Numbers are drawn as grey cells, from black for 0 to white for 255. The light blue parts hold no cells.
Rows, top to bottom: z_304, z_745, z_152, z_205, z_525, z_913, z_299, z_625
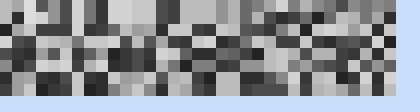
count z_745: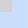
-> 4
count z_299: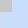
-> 4

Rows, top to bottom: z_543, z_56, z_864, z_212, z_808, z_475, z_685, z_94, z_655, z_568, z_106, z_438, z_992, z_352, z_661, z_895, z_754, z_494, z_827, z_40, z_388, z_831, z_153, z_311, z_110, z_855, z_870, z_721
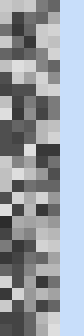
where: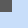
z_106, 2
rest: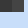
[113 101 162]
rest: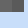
[183 192]

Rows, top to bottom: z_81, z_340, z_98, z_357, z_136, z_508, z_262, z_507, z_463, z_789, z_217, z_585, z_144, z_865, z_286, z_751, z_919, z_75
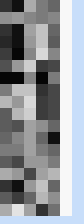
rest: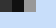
[194 102 248]
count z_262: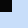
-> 3
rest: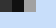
[194 102 248]
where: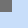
z_75, 4
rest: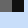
[248]
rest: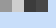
[248]

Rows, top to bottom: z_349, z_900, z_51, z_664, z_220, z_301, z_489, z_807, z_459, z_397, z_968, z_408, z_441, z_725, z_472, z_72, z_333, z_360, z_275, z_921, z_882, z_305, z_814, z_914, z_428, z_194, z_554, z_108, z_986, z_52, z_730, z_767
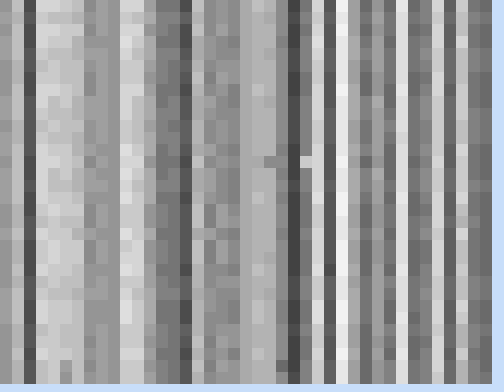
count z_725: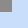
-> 5
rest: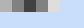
[ 87 231 170 117 159 106 222 117 129 213  96 213 117 106]
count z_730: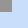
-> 5

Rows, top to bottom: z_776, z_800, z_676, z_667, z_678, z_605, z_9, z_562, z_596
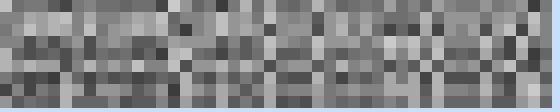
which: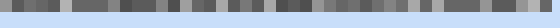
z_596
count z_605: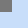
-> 3
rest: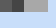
[91]
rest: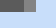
[ 79 159 102  91 168  91 120  91 168  79  91  79 149 120 102 111  91 111
 131 111 168 102 168 102 102 102 149  91  91 149 179 102]
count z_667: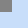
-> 12

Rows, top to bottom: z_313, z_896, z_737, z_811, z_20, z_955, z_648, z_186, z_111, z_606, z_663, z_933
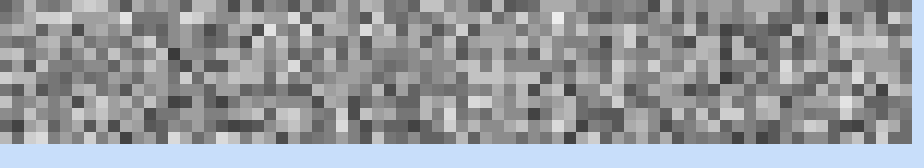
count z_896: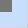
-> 8
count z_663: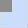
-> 10
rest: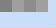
[183 171  67 183 171  88 118 140  99 128 159 140 194 140 159 159 140 118]
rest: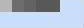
[159 171 140  99 194 118 194 109 206 206 128 171 183 128 140 118 128 128
 206 140 128  99 140 118]
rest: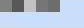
[140  99  99 118 183  99 159 140 140 109 140 118 159  67 171 206  99 159
 128 171 118 171  88 128 118 128 118  67 128  67  88 140  99 140 140  99
 159 194  99 206 109 109]
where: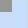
z_737, 49
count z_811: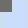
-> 6

